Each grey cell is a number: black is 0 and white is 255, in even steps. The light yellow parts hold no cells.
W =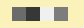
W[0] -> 107
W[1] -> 55
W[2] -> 240

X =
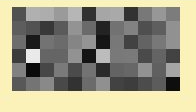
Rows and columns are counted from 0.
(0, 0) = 81
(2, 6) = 21
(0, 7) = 169
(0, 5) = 49
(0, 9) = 120
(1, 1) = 82
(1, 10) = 94
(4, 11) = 165
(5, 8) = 61
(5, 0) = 88
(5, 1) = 116
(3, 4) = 146
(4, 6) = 42
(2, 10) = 120
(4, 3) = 122
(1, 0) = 93
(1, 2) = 56
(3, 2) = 101
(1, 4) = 147
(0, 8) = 50
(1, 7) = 114
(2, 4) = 133
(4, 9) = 146

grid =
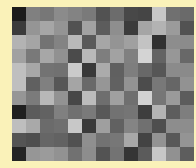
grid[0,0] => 28
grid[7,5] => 122
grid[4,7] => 96
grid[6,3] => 146
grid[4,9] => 104
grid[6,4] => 71
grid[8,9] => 112
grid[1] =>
[59, 149, 166, 148, 82, 162, 92, 142, 59, 165, 179, 155, 82]
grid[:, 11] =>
[112, 155, 141, 151, 139, 102, 154, 93, 141, 88, 145]
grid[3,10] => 99
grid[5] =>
[191, 96, 128, 87, 165, 105, 150, 97, 147, 76, 120, 102, 146]
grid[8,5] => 58
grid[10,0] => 36
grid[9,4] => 81
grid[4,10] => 86
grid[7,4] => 112
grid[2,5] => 89
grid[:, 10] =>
[199, 179, 49, 99, 86, 120, 118, 180, 78, 147, 199]
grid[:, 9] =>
[69, 165, 195, 212, 104, 76, 210, 62, 112, 67, 91]
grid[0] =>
[28, 128, 119, 139, 131, 122, 82, 108, 72, 69, 199, 112, 106]
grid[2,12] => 139
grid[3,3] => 145
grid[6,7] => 160
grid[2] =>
[179, 165, 115, 131, 185, 89, 166, 148, 160, 195, 49, 141, 139]
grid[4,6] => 171
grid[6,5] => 188
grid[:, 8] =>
[72, 59, 160, 128, 126, 147, 111, 117, 132, 168, 53]
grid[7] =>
[31, 91, 98, 128, 112, 122, 88, 114, 117, 62, 180, 93, 126]
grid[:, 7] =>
[108, 142, 148, 162, 96, 97, 160, 114, 97, 119, 115]
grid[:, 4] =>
[131, 82, 185, 75, 203, 165, 71, 112, 200, 81, 113]
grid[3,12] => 104
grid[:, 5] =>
[122, 162, 89, 185, 57, 105, 188, 122, 58, 143, 141]
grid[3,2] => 167

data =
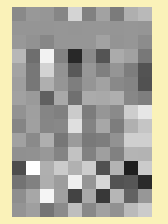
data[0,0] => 137
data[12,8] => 86
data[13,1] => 167
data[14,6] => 161
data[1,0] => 149
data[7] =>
[146, 159, 133, 128, 203, 124, 150, 138, 205, 230]
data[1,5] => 150
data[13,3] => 160
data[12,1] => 129
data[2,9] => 140
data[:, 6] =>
[162, 150, 162, 84, 127, 162, 169, 150, 167, 125, 159, 81, 215, 56, 161]
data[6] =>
[161, 154, 96, 169, 112, 171, 169, 175, 135, 126]
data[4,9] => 83
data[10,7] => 129
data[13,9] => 151
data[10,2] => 152
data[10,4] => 194
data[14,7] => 145
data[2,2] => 135
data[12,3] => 157
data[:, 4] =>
[212, 149, 150, 40, 89, 126, 112, 203, 223, 155, 194, 177, 239, 67, 190]
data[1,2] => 149
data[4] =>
[163, 119, 211, 147, 89, 151, 127, 149, 125, 83]
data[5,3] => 149
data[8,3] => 136
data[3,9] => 120
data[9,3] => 119
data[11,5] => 205
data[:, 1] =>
[152, 149, 146, 110, 119, 119, 154, 159, 160, 138, 145, 254, 129, 167, 159]
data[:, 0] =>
[137, 149, 152, 183, 163, 158, 161, 146, 133, 161, 144, 77, 115, 142, 148]

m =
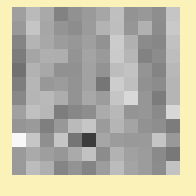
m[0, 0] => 159
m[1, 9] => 177
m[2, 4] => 151
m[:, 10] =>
[142, 140, 135, 140, 132, 140, 124, 138, 142, 197, 138, 140]
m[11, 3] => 133
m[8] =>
[149, 154, 127, 152, 186, 198, 155, 181, 164, 146, 142, 124]
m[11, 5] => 132
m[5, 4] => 147
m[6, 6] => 156
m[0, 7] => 191
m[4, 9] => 148
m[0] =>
[159, 186, 169, 130, 145, 154, 166, 191, 147, 152, 142, 197]
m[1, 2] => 166
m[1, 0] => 153
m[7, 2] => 183
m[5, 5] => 162
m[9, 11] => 153
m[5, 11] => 181
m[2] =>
[132, 180, 168, 156, 151, 159, 146, 204, 176, 139, 135, 193]
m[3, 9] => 130
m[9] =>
[248, 198, 143, 197, 117, 60, 166, 156, 153, 154, 197, 153]
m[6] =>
[136, 181, 185, 173, 147, 168, 156, 197, 216, 150, 124, 181]
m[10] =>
[154, 170, 158, 151, 170, 194, 140, 178, 161, 156, 138, 120]
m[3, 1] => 165
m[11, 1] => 188
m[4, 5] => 162
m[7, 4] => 135
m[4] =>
[113, 178, 168, 145, 145, 162, 147, 189, 194, 148, 132, 184]
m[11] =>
[153, 188, 175, 133, 147, 132, 157, 188, 164, 156, 140, 194]
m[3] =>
[124, 165, 175, 174, 148, 164, 154, 202, 182, 130, 140, 189]

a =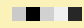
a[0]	202
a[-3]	209

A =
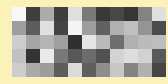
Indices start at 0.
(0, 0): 248
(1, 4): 244
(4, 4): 219
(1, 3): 68
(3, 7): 211
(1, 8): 191
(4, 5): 94
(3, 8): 221
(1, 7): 176
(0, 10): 223
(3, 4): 87
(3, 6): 80
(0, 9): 131
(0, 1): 62
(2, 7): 110
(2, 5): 230
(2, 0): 205
